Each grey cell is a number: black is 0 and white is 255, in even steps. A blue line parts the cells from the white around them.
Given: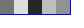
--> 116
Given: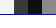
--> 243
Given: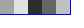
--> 163
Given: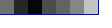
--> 111
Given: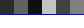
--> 43
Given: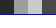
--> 41
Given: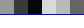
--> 152
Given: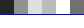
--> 37
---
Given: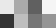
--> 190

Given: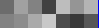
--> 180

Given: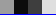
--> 62

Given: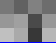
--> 170

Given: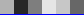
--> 178

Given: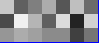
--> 209

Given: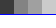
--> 131

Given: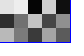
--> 208
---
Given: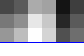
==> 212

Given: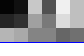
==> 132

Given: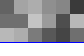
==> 88

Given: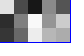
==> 237

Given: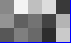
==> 105

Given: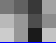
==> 151

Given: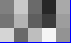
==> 190

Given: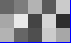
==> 79
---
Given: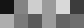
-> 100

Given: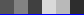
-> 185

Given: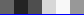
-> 248

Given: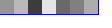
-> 128

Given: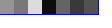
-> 57

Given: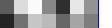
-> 165

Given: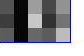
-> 92
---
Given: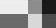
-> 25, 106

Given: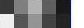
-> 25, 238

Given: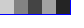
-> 36, 206

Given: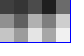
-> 107, 197

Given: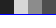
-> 78, 34

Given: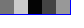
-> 152, 117
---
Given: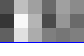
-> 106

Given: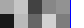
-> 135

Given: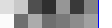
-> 47

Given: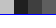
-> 94

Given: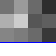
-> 45

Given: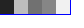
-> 134
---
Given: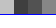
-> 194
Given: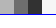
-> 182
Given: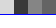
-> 217
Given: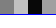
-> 127
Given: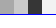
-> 169
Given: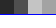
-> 41
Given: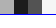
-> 177
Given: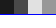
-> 27
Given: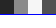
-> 38
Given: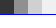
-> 53
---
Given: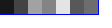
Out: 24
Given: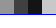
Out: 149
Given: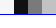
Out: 246
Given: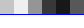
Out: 197
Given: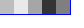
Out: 189
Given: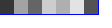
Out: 54
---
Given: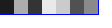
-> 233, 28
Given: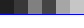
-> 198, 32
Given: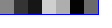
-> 207, 3
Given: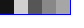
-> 208, 20
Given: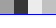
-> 236, 54
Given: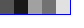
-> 225, 24
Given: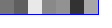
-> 233, 50
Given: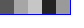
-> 198, 35
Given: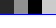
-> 203, 1
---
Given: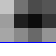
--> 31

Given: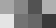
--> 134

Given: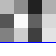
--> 249

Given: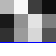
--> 146

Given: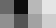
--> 12

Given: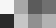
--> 167

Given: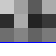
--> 171
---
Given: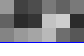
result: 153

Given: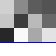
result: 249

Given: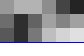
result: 46

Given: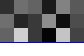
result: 208

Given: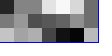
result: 163

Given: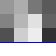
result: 206

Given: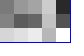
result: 224

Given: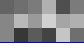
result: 55
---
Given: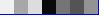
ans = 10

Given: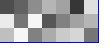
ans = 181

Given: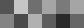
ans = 165

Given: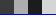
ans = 213

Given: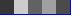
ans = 160

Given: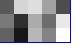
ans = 162
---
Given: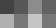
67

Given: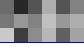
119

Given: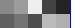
137

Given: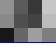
137

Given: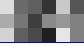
171

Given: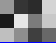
25

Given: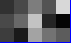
73

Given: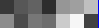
56
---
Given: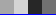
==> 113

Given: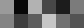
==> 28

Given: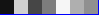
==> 70

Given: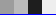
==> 157

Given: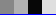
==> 135

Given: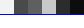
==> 44

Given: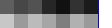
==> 27

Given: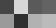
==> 69

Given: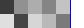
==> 69

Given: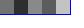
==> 92
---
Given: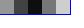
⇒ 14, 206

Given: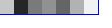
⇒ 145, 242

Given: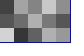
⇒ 176, 211

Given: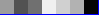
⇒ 240, 240

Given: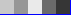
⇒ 234, 234

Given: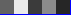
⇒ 59, 234

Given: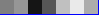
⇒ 86, 234
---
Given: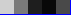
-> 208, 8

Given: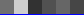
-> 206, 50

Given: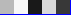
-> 247, 25

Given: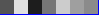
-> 224, 29

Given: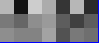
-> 205, 19

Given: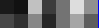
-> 221, 17

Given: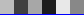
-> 232, 28

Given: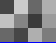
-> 203, 58

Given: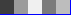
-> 240, 61

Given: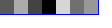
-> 214, 1
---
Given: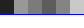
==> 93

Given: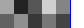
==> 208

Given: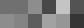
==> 72

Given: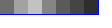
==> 133

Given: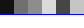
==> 218

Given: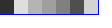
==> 159
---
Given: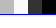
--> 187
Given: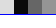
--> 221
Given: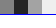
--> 130
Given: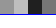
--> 150
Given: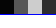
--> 5
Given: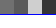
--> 112
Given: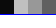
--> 10
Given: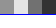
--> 147
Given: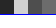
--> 39
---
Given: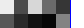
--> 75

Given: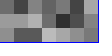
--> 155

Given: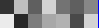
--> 190

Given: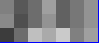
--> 79

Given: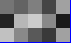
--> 183

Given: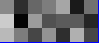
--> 4

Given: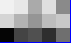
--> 179

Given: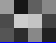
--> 205
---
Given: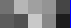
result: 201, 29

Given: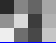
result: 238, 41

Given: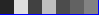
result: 223, 37

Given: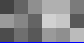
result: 209, 67

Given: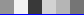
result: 242, 57

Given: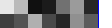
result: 231, 16
